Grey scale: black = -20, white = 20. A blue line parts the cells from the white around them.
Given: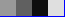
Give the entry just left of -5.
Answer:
4
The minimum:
-18

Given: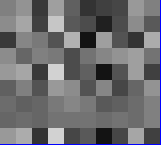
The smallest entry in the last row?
-17
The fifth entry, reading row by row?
-5
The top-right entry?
0
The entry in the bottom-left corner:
4
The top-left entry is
0
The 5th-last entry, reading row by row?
-6
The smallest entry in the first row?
-12
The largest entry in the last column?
7
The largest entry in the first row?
5
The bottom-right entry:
-10
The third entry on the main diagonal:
-1
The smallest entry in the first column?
-11
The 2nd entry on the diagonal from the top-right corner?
2
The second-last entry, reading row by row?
6
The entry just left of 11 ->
-10
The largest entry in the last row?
13

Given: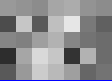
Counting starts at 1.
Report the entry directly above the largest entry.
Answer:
7
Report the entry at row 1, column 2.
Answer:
3
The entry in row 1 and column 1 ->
4
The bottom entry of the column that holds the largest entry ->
5
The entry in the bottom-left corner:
-6
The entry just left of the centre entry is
5
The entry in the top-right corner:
2
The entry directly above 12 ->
14
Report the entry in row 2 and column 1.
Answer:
-8
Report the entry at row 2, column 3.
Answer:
-6
